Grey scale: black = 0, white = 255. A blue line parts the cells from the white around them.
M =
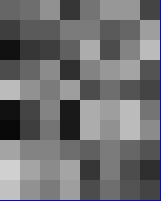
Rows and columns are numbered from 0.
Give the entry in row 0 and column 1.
110
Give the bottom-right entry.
68
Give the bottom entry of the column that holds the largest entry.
193
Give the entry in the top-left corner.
102
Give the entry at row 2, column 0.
17
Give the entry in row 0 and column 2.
145
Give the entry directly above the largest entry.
164
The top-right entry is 68
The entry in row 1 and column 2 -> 90

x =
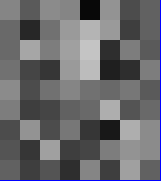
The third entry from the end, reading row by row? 62
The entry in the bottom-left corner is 97
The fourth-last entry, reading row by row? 133
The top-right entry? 97
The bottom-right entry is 97
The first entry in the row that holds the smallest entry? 133
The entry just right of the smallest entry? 147
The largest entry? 196
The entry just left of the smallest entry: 133
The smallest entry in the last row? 46
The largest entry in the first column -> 139
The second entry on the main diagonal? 39
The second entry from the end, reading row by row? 160
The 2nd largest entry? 188
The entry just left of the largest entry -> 160
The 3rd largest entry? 180
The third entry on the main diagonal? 125

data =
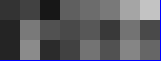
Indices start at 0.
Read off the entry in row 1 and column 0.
36
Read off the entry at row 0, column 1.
65
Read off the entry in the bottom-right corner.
102
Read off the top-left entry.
51
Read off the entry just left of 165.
121
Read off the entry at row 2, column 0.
36
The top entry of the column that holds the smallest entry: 23

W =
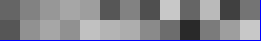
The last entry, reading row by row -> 200
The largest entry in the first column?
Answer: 101
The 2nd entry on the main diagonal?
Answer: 145
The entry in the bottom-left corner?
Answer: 86
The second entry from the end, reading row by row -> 158
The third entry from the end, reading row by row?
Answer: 123
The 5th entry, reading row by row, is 158
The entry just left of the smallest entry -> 109

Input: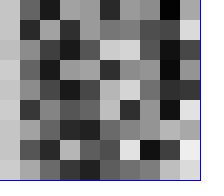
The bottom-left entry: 204
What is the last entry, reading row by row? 218
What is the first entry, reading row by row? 197
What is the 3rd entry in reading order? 25
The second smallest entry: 10
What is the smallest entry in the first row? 3
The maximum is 238
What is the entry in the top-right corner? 168
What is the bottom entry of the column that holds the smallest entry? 190
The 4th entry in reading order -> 162
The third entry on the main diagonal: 63
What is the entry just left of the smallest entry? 140
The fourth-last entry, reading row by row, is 112
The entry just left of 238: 63
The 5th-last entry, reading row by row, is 93
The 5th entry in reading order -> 154
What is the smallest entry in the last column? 55

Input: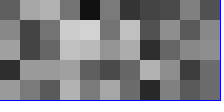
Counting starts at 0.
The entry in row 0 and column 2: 178
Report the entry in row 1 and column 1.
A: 68
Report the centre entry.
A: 148
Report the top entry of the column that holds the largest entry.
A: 17
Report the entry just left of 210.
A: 204
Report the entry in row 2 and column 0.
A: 160
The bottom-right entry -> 108
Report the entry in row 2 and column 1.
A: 68
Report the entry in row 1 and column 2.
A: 115
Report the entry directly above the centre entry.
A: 115
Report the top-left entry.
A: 95
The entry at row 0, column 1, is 166
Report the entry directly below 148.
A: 74
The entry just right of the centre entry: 172
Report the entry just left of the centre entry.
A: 186
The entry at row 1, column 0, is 136

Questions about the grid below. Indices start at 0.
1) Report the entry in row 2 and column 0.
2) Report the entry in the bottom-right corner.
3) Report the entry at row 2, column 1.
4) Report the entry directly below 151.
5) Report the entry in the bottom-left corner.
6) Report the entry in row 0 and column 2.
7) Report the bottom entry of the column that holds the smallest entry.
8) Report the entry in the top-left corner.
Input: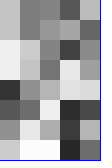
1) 239
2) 109
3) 204
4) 132
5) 204
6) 132
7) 39
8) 196

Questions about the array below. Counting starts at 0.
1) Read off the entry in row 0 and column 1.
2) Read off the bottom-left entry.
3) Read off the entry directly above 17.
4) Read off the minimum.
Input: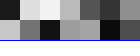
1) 223
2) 200
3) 242
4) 11

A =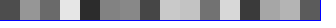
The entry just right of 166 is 180
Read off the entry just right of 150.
106
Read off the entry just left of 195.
201

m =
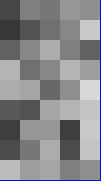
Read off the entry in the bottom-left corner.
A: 188
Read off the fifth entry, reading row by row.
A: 142
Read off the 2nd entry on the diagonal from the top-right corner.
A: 135
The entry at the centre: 104
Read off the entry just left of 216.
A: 142
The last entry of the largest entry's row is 216
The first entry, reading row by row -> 70
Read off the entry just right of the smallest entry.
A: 83
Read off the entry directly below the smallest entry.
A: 97
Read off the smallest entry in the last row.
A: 127
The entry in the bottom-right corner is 142
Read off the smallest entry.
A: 55
